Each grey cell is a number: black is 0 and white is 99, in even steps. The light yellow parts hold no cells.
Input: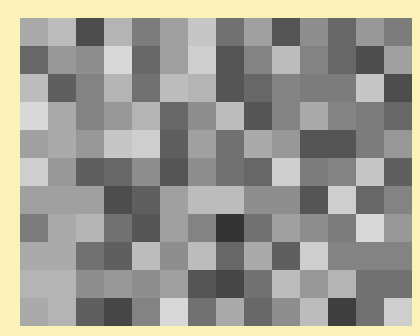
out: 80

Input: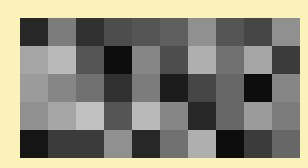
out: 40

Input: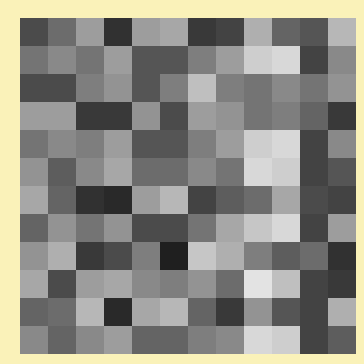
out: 36

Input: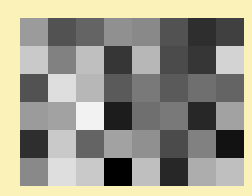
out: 74

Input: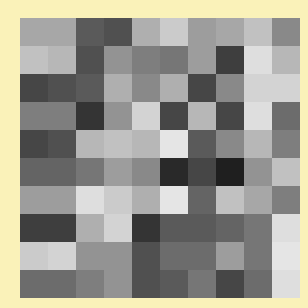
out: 86

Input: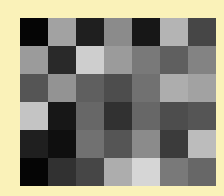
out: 40
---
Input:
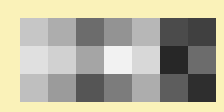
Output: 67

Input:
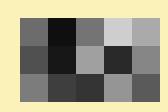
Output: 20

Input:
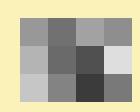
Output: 51

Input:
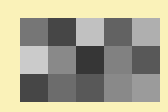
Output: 34

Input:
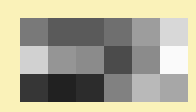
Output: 50

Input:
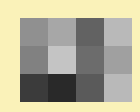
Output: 16

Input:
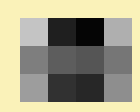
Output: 19

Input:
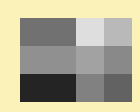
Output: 14
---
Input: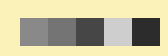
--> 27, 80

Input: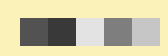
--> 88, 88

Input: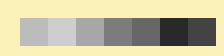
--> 48, 80

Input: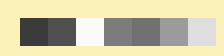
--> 48, 97

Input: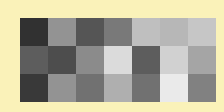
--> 85, 91

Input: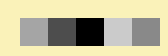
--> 0, 79

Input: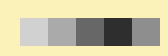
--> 40, 81
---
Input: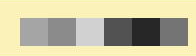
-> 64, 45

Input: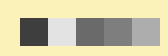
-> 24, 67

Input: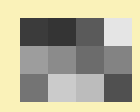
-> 23, 31

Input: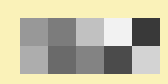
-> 59, 82

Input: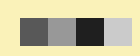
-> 34, 79

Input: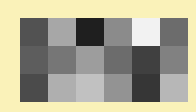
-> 32, 71
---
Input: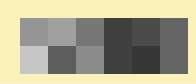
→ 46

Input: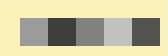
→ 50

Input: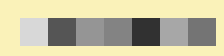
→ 58

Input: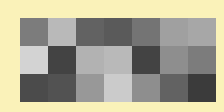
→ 38

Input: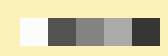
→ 51

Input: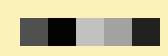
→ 75

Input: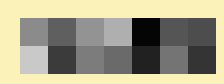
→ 57

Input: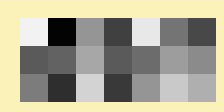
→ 58

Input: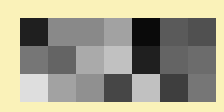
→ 53
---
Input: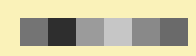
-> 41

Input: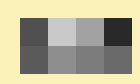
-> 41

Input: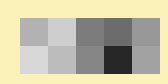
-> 63

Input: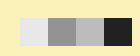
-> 13

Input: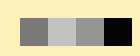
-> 2

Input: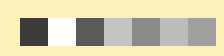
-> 62

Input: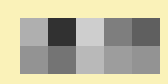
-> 57

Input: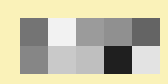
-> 88

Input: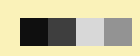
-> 57
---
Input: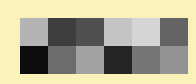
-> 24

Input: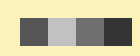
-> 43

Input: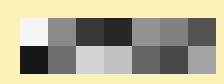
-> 22

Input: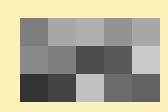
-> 30

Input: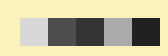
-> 30

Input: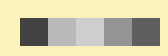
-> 58

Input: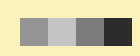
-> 58
